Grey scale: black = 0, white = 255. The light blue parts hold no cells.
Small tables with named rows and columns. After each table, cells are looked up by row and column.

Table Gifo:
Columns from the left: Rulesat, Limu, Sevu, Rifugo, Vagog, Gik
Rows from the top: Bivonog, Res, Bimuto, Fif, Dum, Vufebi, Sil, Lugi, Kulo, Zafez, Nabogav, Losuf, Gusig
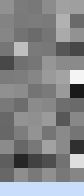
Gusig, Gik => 134
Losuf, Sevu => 65
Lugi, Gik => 106
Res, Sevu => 124
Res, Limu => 122
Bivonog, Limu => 123
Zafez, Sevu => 147
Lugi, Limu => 109
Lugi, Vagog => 110
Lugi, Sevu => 139
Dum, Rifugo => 150
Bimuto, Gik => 146
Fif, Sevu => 122
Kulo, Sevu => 144
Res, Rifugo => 122
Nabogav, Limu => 103

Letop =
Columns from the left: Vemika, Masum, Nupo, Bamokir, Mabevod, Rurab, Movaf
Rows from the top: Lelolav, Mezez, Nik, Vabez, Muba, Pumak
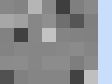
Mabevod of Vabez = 136
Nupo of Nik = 135
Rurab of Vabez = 139
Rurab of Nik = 130
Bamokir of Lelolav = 136
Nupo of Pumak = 133
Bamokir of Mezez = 143
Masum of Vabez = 135
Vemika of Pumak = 81
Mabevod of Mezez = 111
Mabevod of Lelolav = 62
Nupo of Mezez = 135
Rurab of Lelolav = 127
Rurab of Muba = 126
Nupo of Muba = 134
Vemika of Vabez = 131
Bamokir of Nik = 195
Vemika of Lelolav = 135
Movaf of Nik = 129
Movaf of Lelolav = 137

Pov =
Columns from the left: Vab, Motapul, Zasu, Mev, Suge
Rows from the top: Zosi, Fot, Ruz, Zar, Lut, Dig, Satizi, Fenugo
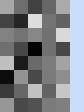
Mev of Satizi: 99
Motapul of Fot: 38
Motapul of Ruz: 115
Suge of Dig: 142
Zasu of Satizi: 194
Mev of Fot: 115
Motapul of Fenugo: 73
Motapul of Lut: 27
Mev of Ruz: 113
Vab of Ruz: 130
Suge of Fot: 98
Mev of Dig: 123

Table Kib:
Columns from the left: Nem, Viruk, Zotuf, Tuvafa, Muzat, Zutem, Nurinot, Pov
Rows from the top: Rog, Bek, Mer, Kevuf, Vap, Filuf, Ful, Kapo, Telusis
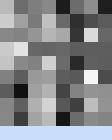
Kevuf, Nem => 202
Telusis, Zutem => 108
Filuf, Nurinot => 244
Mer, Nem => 135
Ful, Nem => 92
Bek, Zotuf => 122
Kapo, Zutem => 63
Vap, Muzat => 107
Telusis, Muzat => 22
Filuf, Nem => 129
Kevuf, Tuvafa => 101
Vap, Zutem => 41
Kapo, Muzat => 88
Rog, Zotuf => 126
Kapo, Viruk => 96
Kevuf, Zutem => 93
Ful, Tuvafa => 178

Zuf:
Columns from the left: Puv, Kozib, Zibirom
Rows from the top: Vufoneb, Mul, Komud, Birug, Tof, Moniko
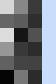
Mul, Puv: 101
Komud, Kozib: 21
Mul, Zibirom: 46
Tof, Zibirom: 66
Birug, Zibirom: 44
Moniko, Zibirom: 43
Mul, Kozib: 92
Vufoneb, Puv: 214
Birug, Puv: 151
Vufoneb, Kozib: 135
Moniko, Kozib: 119

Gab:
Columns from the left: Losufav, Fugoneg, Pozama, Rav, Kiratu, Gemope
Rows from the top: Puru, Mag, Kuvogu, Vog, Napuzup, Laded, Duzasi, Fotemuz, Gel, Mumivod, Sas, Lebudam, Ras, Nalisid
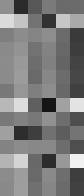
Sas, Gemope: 78
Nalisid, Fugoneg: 158
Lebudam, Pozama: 104
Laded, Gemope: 71
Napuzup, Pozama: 109
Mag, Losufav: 219
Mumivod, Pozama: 62
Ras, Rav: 138

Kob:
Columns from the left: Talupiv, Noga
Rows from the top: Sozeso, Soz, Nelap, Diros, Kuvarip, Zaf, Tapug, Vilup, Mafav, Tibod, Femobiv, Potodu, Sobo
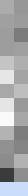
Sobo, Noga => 141
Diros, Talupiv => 157
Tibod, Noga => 125
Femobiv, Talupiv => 145
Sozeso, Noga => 151
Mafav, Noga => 167
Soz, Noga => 155
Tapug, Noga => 190
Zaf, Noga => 164
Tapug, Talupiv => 168
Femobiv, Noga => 132
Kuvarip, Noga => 175
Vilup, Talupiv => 229
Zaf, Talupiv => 230
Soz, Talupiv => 160
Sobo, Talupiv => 59
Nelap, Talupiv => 157
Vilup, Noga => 153
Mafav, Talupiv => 250
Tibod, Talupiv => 179

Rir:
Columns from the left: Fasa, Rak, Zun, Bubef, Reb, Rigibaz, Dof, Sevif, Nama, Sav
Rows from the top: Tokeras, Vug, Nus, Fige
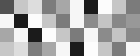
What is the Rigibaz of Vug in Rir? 246
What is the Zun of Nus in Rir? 27
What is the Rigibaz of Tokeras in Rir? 246
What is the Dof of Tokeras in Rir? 27
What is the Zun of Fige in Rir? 124
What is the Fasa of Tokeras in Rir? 81
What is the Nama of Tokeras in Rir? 198
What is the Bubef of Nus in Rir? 252
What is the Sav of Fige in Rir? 246
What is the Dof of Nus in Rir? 246
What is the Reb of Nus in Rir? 198
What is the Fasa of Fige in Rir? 199
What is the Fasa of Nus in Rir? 167
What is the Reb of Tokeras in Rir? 167
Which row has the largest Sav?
Fige

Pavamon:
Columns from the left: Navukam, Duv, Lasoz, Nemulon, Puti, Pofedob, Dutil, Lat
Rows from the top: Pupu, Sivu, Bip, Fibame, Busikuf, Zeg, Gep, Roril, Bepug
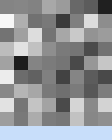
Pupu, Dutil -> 92
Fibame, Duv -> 226
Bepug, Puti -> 119
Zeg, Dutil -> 92
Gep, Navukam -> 135
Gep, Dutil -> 87

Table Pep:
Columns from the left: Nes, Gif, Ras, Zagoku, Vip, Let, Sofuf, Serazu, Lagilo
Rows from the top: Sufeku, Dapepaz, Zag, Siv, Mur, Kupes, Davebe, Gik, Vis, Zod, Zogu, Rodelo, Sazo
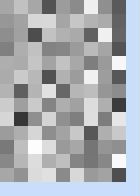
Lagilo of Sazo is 78
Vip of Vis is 144
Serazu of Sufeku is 143
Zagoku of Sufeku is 83
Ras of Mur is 197
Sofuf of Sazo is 154
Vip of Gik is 174
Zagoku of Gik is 132
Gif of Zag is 161
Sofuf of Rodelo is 118
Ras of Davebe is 180
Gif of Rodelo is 182
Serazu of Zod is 175
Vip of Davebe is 103
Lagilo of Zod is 201
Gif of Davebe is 95
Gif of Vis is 54
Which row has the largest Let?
Sazo

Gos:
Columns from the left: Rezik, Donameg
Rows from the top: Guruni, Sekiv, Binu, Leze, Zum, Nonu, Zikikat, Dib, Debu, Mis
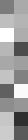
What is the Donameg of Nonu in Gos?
129
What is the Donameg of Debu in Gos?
47
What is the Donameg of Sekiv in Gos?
180
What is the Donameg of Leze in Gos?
76
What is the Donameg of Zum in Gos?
159
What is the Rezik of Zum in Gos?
168
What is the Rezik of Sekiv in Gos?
190
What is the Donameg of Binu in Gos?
173
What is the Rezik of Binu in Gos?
255

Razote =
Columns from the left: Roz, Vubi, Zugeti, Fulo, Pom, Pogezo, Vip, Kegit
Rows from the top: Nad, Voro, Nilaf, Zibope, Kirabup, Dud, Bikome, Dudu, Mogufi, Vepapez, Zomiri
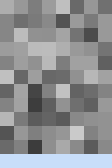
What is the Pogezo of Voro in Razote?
154
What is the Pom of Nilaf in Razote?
164
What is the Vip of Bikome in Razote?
109
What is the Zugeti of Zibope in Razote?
187
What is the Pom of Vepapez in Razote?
150
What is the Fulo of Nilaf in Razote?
144
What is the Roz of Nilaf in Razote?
134
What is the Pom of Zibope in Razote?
175
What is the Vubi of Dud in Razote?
103
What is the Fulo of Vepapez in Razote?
141
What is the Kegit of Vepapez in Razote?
146

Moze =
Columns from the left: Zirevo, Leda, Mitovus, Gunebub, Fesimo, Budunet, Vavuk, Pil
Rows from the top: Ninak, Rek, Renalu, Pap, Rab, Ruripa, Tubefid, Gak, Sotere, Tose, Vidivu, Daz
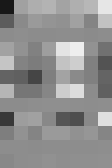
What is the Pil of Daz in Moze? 144
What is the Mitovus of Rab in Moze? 124
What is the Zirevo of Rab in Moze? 197
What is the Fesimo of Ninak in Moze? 163
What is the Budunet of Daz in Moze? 143
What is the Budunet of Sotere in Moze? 78
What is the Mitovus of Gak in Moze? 142
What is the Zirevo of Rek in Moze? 92
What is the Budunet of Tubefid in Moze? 221
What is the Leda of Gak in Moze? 140
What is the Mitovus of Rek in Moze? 154
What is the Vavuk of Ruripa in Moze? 128
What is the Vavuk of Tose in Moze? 150
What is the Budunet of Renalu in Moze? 141
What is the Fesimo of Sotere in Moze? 85
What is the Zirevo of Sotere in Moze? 56
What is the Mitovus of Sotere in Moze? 161

